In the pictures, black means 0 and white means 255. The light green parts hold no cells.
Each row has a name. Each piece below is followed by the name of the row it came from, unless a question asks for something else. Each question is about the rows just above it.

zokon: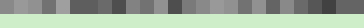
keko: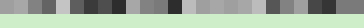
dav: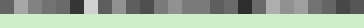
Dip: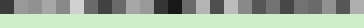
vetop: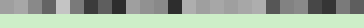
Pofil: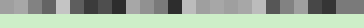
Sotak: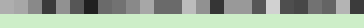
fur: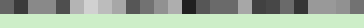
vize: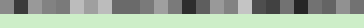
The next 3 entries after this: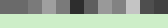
[114  38 114]
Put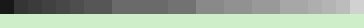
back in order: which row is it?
Dip
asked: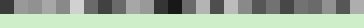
Dip
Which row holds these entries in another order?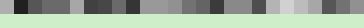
fur
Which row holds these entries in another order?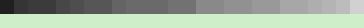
Sotak
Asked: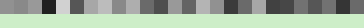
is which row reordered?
fur

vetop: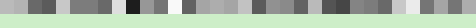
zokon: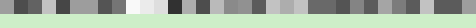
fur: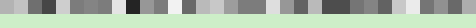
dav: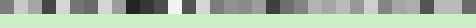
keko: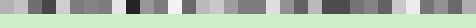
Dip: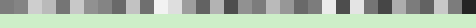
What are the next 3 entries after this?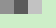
[173 194 105]
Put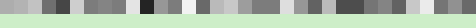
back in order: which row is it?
fur

